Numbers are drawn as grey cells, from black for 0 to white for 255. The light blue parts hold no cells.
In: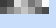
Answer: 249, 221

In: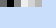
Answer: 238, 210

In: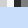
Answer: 247, 208

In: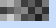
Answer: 205, 179

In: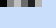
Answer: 191, 179

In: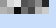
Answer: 229, 215
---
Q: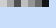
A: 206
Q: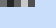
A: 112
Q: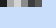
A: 30
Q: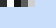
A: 47
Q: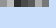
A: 148
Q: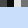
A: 72
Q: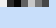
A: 240
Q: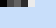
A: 3
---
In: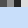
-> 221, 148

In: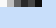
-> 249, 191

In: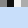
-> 242, 172

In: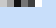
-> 254, 201

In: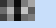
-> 195, 181

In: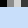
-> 211, 140

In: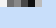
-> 243, 188

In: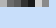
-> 209, 180
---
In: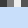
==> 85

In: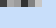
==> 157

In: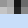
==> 166

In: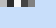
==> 129

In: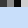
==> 56

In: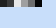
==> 109
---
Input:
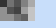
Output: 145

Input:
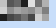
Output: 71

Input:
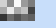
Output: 109

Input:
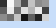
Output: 110

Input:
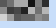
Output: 157

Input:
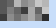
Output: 140

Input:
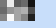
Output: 251

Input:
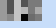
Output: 138

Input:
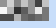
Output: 77
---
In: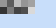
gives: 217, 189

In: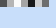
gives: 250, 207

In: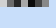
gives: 209, 168

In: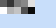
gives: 254, 224

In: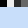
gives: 237, 103

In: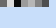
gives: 221, 182

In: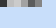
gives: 203, 191

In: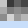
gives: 211, 197

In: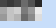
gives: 234, 220
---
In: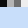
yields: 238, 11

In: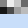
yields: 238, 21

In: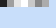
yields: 255, 32

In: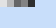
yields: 226, 46

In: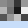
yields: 238, 25

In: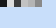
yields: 221, 23
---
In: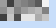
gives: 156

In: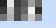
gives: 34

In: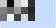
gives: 199

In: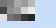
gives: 116

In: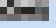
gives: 200

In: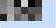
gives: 122

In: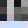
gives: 46

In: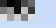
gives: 43

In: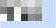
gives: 169
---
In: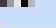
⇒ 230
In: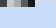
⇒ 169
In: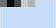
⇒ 66
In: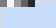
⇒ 154
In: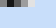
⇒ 90
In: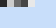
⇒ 107
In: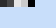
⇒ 230
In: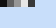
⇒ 150
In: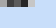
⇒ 92
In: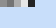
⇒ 174
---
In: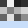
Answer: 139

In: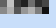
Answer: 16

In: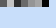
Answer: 3

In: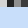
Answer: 60

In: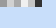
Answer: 51

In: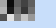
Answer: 152

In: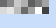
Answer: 65

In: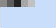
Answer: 193

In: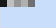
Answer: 111

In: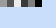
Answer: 0
